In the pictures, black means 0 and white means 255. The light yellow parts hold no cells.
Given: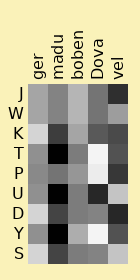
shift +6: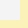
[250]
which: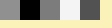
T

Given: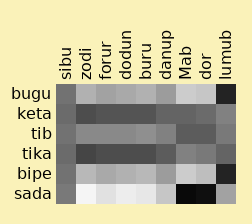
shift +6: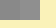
[143 149]
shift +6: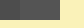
[83 90 90]
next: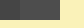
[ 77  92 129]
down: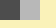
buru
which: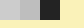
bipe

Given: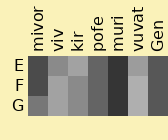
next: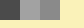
[100  53 175]
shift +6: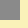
[144]
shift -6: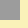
[150]
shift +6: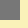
[125]

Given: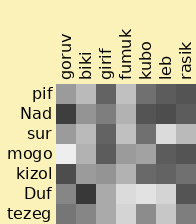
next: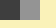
[126 178  84]
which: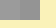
kizol

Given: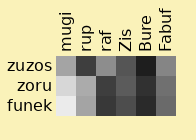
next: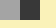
[ 77  42 106]
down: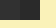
Bure

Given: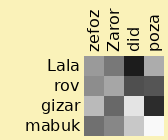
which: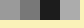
Lala
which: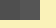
rov
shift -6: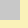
[194]
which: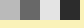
gizar
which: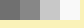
mabuk
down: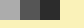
poza

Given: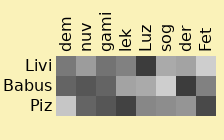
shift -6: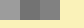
[150 109 123]
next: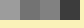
[170 163 206]
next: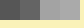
[206  60 129]
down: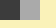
Luz
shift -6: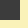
[54]
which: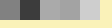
Livi

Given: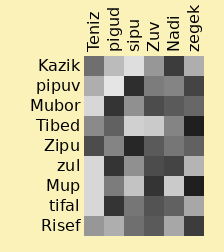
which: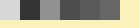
Mubor
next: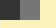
[ 83  97 167]

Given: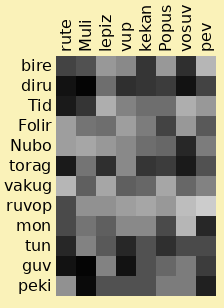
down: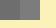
kekan
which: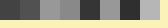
bire
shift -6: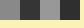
[131  47 146  41]
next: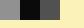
[ 81  81 124]
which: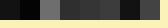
diru
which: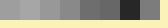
Nubo
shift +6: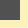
[87]

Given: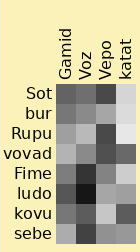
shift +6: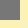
[125]
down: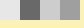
katat
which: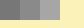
bur

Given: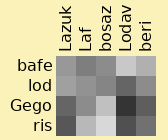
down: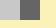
Lodav
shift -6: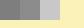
[120 134 194]
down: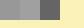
Lazuk
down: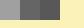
Lazuk
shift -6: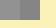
[140 127]
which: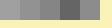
lod
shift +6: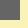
[107]

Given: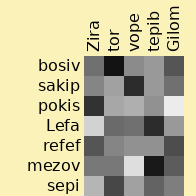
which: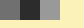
Lefa
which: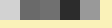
Lefa
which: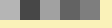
sepi

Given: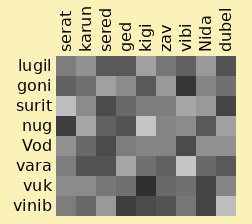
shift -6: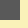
[83]
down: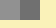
karun
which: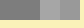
surit
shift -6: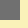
[106]

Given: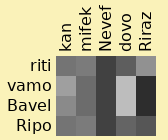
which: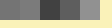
riti
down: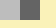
dovo
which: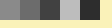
Bavel

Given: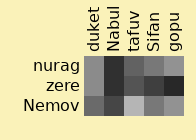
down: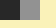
gopu
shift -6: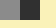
[133  42]
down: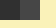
Nabul
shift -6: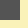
[78]
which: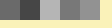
Nemov
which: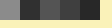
zere

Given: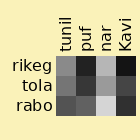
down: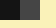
Kavi
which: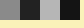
rikeg
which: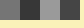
tola
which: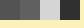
rabo

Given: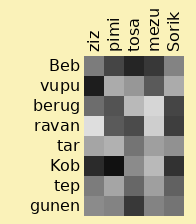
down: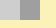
mezu
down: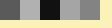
pimi
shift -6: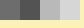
[103  77 179 208]
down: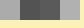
pimi
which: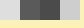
ravan
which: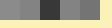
gunen

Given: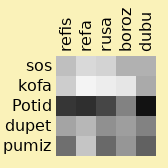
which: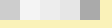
kofa
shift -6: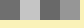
[105 191  99 144]
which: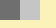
pumiz
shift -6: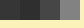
[ 48  41  64 124]

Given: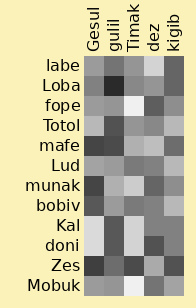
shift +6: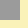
[161]
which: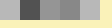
Totol
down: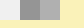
Timak
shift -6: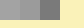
[157 149 116]

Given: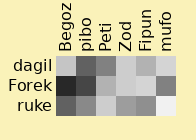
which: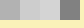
Forek
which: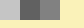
dagil
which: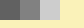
dagil
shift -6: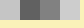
[191  91 123 199]

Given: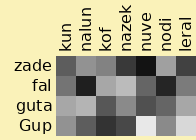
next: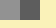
[ 51  72 232]
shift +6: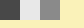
[ 78 238 144]
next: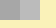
[101  37 123]
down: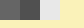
nuve
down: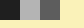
nalun
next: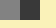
[ 19 160  65]

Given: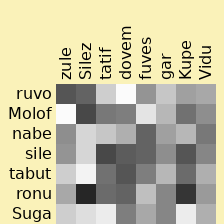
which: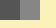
sile
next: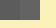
[142  85 134]

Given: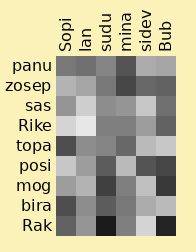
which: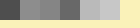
topa
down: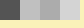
sidev
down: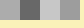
sidev
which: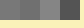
panu

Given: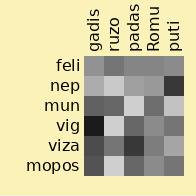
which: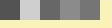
mopos
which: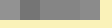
feli
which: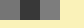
viza
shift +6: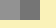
[152 123]

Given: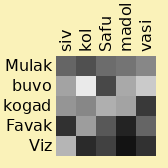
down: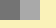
madol
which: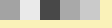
buvo
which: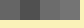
Mulak
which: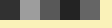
Favak
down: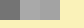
madol

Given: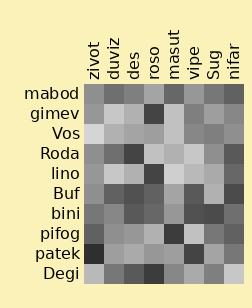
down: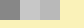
vipe
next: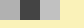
[127 158 135]
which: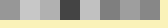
gimev
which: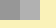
pifog
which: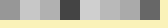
lino
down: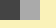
vipe

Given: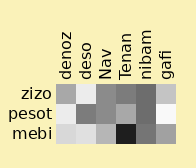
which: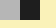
mebi
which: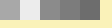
zizo
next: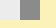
[124 109 196]

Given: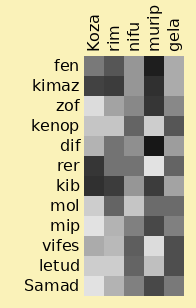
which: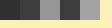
kib
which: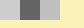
letud
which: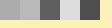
vifes
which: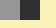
kimaz

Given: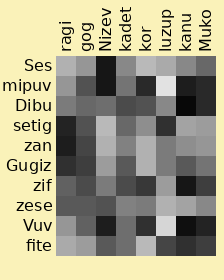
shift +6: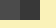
[81 62]
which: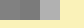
zese
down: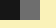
Nizev
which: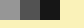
mipuv
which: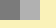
zese
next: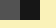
[116  41 226]
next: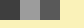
[177 123  89]

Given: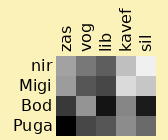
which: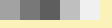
nir
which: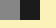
Bod
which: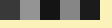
Bod
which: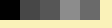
Puga
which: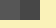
Migi
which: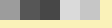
Migi

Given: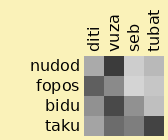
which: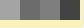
taku
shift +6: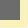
[114]
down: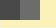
vuza

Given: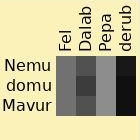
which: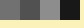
Nemu
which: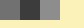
domu

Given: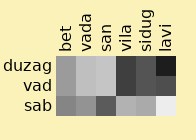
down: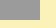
bet
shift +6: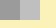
[161 197]

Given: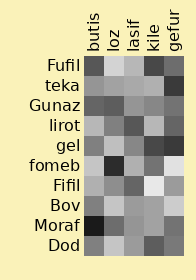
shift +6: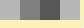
[189 134  93 189]
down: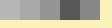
lasif
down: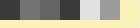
gefur
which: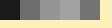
Moraf

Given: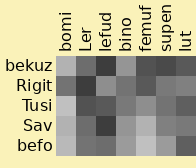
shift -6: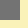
[109]
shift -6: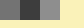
[109  55 136]
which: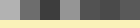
bekuz
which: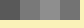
Tusi
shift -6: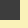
[55]

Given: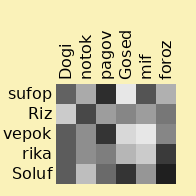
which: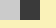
rika
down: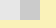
mif
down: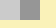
mif
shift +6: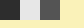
[ 51 237  90]
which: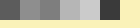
rika

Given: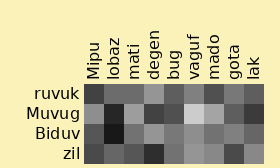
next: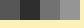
[136  74 136]
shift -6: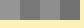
[143 114 136 108]
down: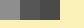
Mipu
